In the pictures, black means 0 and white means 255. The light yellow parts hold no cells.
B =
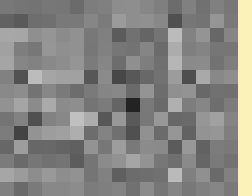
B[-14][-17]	120
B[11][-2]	122
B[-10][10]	126
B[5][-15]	188
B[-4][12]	91
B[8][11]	152
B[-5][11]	107
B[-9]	[129, 82, 188, 165, 161, 161, 87, 139, 71, 88, 104, 114, 156, 78, 169, 136, 142]
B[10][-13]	100
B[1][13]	118
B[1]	[98, 90, 110, 112, 121, 121, 134, 123, 155, 142, 144, 136, 80, 118, 115, 149, 121]
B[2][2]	143
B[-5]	[124, 67, 147, 157, 160, 174, 109, 131, 112, 80, 145, 107, 150, 98, 147, 150, 127]
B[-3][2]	118
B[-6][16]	132
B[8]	[116, 130, 80, 130, 136, 192, 172, 87, 152, 89, 120, 152, 104, 106, 150, 161, 132]
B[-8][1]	141
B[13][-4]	120
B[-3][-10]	139
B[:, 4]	[118, 121, 139, 143, 141, 161, 122, 139, 136, 160, 100, 116, 141, 136]
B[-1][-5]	133
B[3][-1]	118
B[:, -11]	[125, 134, 120, 119, 123, 87, 122, 116, 172, 109, 147, 117, 117, 124]
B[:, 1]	[117, 90, 166, 126, 134, 82, 141, 165, 130, 67, 157, 106, 155, 106]
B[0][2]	115
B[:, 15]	[128, 149, 103, 118, 114, 136, 113, 110, 161, 150, 124, 122, 106, 134]
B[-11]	[161, 126, 119, 150, 143, 145, 119, 129, 118, 115, 133, 107, 172, 127, 132, 118, 118]
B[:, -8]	[142, 142, 113, 115, 143, 88, 106, 35, 89, 80, 121, 165, 108, 113]
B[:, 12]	[108, 80, 187, 172, 182, 156, 144, 176, 104, 150, 91, 111, 186, 133]
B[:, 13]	[128, 118, 130, 127, 138, 78, 147, 125, 106, 98, 152, 138, 128, 120]
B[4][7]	134

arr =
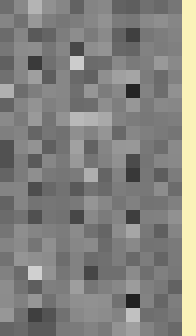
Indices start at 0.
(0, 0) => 110
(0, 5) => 98
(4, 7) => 109
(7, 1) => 133
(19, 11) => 128
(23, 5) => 123
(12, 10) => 119
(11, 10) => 117
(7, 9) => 151
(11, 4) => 122
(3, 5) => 72
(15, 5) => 71
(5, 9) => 165
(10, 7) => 133
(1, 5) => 125
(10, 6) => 98
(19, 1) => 107
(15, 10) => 128
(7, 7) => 142
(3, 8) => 104
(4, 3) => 112
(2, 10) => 119
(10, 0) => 81
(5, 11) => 107
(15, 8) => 133
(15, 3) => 117
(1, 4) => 119
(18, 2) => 143
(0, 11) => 105
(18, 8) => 125
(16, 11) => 95
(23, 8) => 147
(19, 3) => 147
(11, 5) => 153
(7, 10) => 122
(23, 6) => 131
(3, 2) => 142
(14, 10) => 115

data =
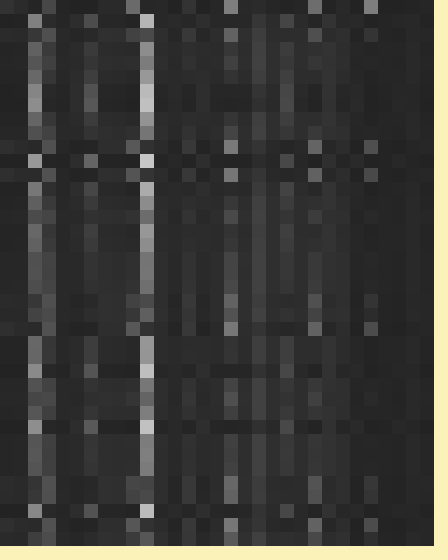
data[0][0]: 50
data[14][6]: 58
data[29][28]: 37
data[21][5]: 38
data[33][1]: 39
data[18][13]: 50
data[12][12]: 37
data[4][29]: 41
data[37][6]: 37
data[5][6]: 62
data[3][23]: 51
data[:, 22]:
[109, 38, 79, 48, 54, 45, 37, 36, 46, 57, 100, 35, 97, 40, 48, 60, 45, 48, 57, 57, 59, 80, 67, 98, 45, 45, 36, 56, 64, 53, 36, 54, 53, 54, 83, 80, 37, 98, 72]
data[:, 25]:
[35, 41, 36, 39, 38, 39, 41, 42, 39, 38, 35, 42, 35, 40, 39, 37, 39, 39, 38, 38, 37, 36, 37, 35, 39, 39, 41, 38, 37, 38, 42, 38, 38, 38, 36, 36, 41, 35, 36]
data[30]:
[35, 35, 142, 39, 37, 45, 89, 37, 37, 35, 193, 38, 41, 37, 46, 38, 37, 38, 48, 41, 72, 40, 36, 49, 38, 42, 35, 36, 40, 38, 35]
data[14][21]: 46
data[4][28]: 37
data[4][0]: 38
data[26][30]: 35
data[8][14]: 44
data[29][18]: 65
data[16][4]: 40
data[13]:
[36, 36, 119, 47, 39, 45, 70, 41, 40, 37, 171, 41, 42, 41, 46, 41, 43, 41, 58, 45, 67, 44, 40, 51, 42, 40, 35, 37, 38, 40, 36]
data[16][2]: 103
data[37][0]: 47
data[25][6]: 61
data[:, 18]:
[43, 54, 61, 64, 65, 62, 52, 48, 63, 65, 52, 44, 53, 58, 64, 65, 62, 64, 65, 65, 65, 61, 65, 52, 62, 62, 50, 65, 65, 65, 48, 65, 65, 65, 60, 61, 51, 53, 64]
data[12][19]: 41
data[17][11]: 44
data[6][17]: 39
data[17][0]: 37
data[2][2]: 55
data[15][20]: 53
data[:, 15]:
[39, 40, 45, 43, 44, 42, 39, 38, 43, 45, 42, 37, 43, 41, 43, 45, 43, 43, 45, 45, 45, 45, 45, 42, 43, 43, 38, 45, 45, 44, 38, 44, 44, 44, 44, 45, 39, 43, 45]
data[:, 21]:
[38, 43, 45, 46, 46, 45, 42, 40, 46, 46, 41, 39, 41, 44, 46, 46, 45, 46, 46, 46, 46, 45, 46, 41, 45, 45, 41, 46, 46, 46, 40, 46, 46, 46, 44, 44, 41, 41, 45]
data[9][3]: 66
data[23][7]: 46

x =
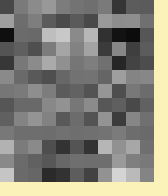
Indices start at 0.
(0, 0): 72
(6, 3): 125
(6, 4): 91
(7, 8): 95
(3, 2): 79
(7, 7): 87
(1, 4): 74
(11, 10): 121
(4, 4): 144
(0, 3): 152
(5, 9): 132
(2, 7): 49
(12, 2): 102
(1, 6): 73
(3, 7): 59
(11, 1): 107
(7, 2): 105
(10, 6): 51
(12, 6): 66
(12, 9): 186
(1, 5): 90
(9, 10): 106
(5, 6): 115
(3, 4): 165
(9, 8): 123
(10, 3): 78
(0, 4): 124
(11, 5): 111
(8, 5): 108
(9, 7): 115
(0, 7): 122
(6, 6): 83
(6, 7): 150

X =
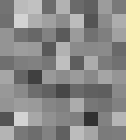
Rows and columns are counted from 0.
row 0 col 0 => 115
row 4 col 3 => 119
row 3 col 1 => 157
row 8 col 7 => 130
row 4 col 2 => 129
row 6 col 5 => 106
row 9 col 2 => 109
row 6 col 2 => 109
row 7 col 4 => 128
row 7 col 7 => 114
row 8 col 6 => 49
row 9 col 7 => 123
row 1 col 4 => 140
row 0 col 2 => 193
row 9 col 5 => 188
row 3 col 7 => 139
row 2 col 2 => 103
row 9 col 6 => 166
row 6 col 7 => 94
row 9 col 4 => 96
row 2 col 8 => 161
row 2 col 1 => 114

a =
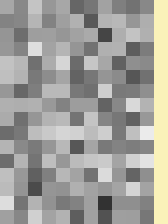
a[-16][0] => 167
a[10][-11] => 180
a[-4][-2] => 100
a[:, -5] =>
[118, 88, 170, 114, 198, 119, 112, 157, 196, 188, 165, 197, 114, 162, 160, 161]
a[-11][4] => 165
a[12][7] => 219
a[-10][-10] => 103
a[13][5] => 176
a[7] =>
[176, 174, 177, 153, 130, 157, 157, 99, 136, 217, 179]
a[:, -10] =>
[136, 135, 109, 132, 183, 179, 103, 174, 112, 120, 137, 180, 152, 148, 116, 135]
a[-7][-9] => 189
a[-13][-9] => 222
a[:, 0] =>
[167, 131, 149, 151, 194, 191, 151, 176, 171, 108, 180, 109, 191, 187, 221, 160]
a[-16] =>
[167, 136, 196, 151, 167, 102, 118, 162, 127, 114, 136]
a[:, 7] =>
[162, 179, 69, 176, 167, 149, 206, 99, 133, 206, 121, 202, 219, 150, 50, 82]
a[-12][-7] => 214
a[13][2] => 75
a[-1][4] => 178
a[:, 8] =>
[127, 184, 174, 178, 97, 139, 121, 136, 119, 121, 131, 164, 150, 164, 143, 159]
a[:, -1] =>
[136, 174, 176, 124, 138, 113, 143, 179, 152, 235, 133, 227, 143, 163, 129, 119]
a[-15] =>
[131, 135, 181, 130, 159, 177, 88, 179, 184, 150, 174]
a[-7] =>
[108, 120, 189, 201, 213, 209, 188, 206, 121, 191, 235]
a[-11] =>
[191, 179, 121, 141, 165, 99, 119, 149, 139, 86, 113]
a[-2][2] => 179

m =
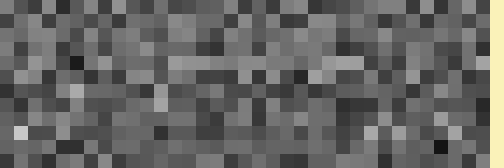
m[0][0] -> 126
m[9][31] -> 89
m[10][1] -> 106
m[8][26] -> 85
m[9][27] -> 92
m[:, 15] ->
[96, 106, 70, 51, 129, 67, 121, 91, 59, 64, 90, 124]
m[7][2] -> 112
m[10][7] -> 74
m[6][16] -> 75
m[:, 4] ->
[44, 109, 107, 59, 73, 109, 129, 69, 135, 142, 48, 109]
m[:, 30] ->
[142, 56, 101, 114, 112, 61, 92, 101, 91, 74, 99, 79]
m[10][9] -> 108
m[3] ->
[125, 65, 114, 126, 59, 86, 111, 72, 109, 116, 139, 100, 105, 104, 64, 51, 111, 114, 67, 129, 110, 119, 122, 104, 49, 64, 82, 112, 83, 124, 114, 75, 70, 114, 49]
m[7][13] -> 95
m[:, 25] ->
[95, 120, 103, 64, 158, 78, 95, 55, 70, 81, 105, 121]
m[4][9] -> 109
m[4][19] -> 122
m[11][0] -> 57
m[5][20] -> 75
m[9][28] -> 156
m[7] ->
[85, 53, 112, 79, 69, 130, 80, 77, 84, 106, 114, 163, 94, 95, 66, 91, 80, 124, 59, 129, 80, 86, 110, 101, 47, 55, 56, 101, 61, 113, 101, 81, 86, 84, 40]
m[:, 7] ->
[62, 102, 86, 72, 147, 94, 104, 77, 69, 80, 74, 136]
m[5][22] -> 159
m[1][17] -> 137
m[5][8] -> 60
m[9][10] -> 103
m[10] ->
[99, 106, 101, 118, 48, 48, 120, 74, 107, 108, 89, 94, 112, 103, 96, 90, 110, 111, 93, 100, 100, 98, 111, 104, 69, 105, 124, 77, 115, 94, 99, 20, 106, 118, 80]
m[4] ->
[108, 88, 148, 128, 73, 27, 117, 147, 98, 109, 107, 80, 154, 145, 144, 129, 123, 137, 138, 122, 122, 103, 121, 151, 160, 158, 65, 95, 62, 130, 112, 87, 58, 114, 163]
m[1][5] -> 98
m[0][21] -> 135
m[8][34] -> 50
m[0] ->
[126, 83, 61, 136, 44, 89, 133, 62, 145, 87, 68, 112, 71, 78, 93, 96, 129, 61, 98, 59, 125, 135, 54, 70, 77, 95, 116, 128, 128, 57, 142, 53, 102, 141, 68]
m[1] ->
[66, 111, 135, 63, 109, 98, 75, 102, 59, 112, 107, 98, 137, 126, 106, 106, 64, 137, 87, 127, 58, 64, 137, 135, 99, 120, 97, 57, 83, 112, 56, 105, 98, 71, 108]
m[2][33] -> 136
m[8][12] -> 114
